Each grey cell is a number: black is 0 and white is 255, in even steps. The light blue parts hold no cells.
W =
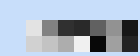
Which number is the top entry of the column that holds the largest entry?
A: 41
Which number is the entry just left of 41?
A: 48
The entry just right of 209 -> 195
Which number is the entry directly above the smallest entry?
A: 97

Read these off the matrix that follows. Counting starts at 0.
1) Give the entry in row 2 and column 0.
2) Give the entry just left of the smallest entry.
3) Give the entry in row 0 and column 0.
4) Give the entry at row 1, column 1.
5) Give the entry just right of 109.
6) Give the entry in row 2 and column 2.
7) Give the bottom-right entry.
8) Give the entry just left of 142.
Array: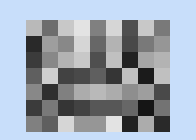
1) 59
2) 103
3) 185
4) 158
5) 200
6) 179
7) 41
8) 172

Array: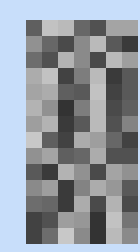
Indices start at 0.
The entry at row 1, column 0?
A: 145
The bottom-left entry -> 66
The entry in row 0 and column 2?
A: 186
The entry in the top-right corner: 164
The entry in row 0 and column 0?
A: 95
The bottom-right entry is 138
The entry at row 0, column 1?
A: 194
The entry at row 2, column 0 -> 109
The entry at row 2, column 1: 81
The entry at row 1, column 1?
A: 103
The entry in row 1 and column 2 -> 74
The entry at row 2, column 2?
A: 179

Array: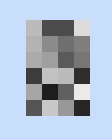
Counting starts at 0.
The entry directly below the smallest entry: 200
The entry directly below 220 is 126
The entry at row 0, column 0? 187
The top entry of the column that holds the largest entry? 220
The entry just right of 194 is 187
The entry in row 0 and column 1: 76
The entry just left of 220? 76

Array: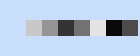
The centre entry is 114
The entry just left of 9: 228
